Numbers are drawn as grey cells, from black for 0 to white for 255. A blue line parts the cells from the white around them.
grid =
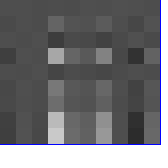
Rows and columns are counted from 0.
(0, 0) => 78
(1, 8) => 71
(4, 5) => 74
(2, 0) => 78
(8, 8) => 44
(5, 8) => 66
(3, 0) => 63
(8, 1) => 82
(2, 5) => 73
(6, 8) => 68
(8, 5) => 97
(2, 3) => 61
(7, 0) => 64
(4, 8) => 78
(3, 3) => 167
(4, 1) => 76
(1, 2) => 76
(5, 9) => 86
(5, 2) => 76
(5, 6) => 103
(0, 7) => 80
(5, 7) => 78
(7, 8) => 48
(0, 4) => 76
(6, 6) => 96
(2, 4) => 74
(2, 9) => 74

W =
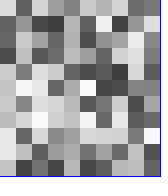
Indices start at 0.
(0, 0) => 220
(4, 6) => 91
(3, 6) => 101
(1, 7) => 67
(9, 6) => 161
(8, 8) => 123
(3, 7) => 209
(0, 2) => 211
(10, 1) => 69
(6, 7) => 206
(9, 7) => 107
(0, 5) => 201
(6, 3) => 213
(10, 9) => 100
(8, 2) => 216
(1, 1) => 150
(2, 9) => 135
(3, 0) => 76
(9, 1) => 191
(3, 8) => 224
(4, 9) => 93
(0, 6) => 180
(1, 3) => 63
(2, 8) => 236
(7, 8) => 92
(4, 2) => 222
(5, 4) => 172
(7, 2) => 250
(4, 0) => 204
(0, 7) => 212
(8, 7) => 209
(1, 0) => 98

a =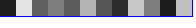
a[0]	30
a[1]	227
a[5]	180
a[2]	96

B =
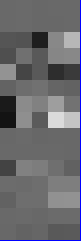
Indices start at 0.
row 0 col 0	105
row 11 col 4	126
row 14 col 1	99
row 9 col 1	105
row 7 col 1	143
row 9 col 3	105
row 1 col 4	105
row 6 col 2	129
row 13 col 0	105
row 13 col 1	106
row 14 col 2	102
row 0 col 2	104
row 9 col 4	104
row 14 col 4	90
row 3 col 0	79
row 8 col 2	103
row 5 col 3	101
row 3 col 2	89
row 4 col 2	89

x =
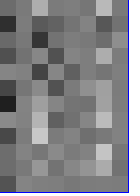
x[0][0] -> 108
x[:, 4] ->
[126, 116, 125, 132, 96, 123, 116, 113, 131, 123, 135, 120]
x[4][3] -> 134
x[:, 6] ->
[185, 87, 109, 173, 117, 160, 161, 187, 121, 196, 171, 125]
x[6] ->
[31, 131, 159, 133, 116, 114, 161, 125]
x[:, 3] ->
[123, 98, 115, 81, 134, 82, 133, 96, 123, 138, 115, 126]
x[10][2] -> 151
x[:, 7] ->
[122, 114, 142, 124, 127, 124, 125, 129, 130, 119, 114, 124]
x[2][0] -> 105
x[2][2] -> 53
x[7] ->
[138, 130, 180, 96, 113, 134, 187, 129]
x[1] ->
[47, 124, 90, 98, 116, 131, 87, 114]
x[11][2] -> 127
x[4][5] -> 126
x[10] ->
[109, 121, 151, 115, 135, 148, 171, 114]
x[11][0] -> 83
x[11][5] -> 124

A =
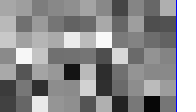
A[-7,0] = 167
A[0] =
[167, 158, 125, 136, 143, 164, 136, 69, 133, 103, 175]
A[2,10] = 98
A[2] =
[200, 161, 181, 170, 235, 187, 249, 122, 131, 109, 98]
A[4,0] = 169
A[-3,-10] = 85
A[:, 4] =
[143, 98, 235, 113, 20, 139, 143]
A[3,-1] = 132
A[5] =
[59, 119, 47, 141, 139, 210, 47, 106, 141, 187, 157]
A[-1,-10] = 102
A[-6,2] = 154
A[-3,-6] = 186
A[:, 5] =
[164, 106, 187, 117, 186, 210, 84]
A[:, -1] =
[175, 81, 98, 132, 137, 157, 118]
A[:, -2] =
[103, 78, 109, 147, 136, 187, 7]

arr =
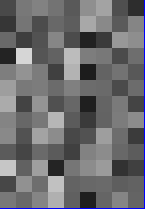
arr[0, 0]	73
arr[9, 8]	92
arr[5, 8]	108
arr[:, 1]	[120, 117, 62, 214, 147, 121, 67, 103, 82, 69, 97, 145, 104]
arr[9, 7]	104
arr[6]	[171, 67, 148, 80, 103, 31, 100, 122, 68]
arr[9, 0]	91
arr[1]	[54, 117, 76, 104, 93, 168, 137, 90, 133]
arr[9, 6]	140
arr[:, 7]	[79, 90, 152, 75, 115, 75, 122, 124, 109, 104, 50, 94, 133]
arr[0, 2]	130
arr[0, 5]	143
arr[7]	[132, 103, 120, 182, 91, 58, 99, 124, 140]
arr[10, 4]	118
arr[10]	[198, 97, 159, 36, 118, 140, 155, 50, 64]
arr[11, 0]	71
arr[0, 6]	163
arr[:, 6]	[163, 137, 58, 120, 99, 106, 100, 99, 158, 140, 155, 106, 101]
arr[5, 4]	128
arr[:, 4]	[89, 93, 76, 188, 179, 128, 103, 91, 72, 64, 118, 99, 96]
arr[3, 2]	85
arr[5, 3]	107
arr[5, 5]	108
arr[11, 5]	104
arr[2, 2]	82

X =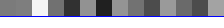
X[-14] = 123
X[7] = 148
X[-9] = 146
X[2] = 245
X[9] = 76

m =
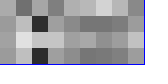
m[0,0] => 171
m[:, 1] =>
[112, 190, 225, 191]
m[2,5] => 168
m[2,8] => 193
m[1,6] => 118
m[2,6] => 144
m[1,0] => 155
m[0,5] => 184

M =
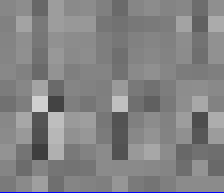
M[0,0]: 135
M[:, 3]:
[157, 157, 145, 152, 147, 106, 67, 190, 183, 176, 117, 111]
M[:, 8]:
[134, 120, 129, 132, 138, 121, 111, 128, 136, 153, 138, 122]
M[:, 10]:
[132, 125, 129, 131, 134, 125, 121, 130, 131, 140, 133, 127]
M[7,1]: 167
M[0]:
[135, 141, 103, 157, 138, 140, 128, 106, 134, 140, 132, 135, 109, 143]
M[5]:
[124, 135, 164, 106, 133, 130, 127, 154, 121, 113, 125, 141, 142, 137]
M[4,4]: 127
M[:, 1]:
[141, 163, 143, 144, 129, 135, 126, 167, 153, 116, 108, 138]
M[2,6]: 126
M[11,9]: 116
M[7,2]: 84
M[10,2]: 132
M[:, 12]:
[109, 97, 115, 111, 123, 142, 168, 77, 87, 113, 148, 139]
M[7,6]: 119
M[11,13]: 139
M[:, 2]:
[103, 121, 119, 113, 106, 164, 208, 84, 80, 62, 132, 159]
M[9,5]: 130
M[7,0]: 136
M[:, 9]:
[140, 122, 133, 136, 144, 113, 96, 140, 147, 167, 136, 116]
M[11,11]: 139
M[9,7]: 82
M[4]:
[136, 129, 106, 147, 127, 132, 132, 114, 138, 144, 134, 124, 123, 127]
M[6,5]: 118

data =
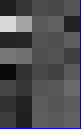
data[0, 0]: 32
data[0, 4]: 85
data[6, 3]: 85
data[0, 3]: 71
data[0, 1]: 55
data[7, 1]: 32
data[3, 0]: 119
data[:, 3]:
[71, 97, 78, 82, 66, 88, 85, 90]
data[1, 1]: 164
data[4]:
[10, 49, 72, 66, 90]
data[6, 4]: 93
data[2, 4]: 95
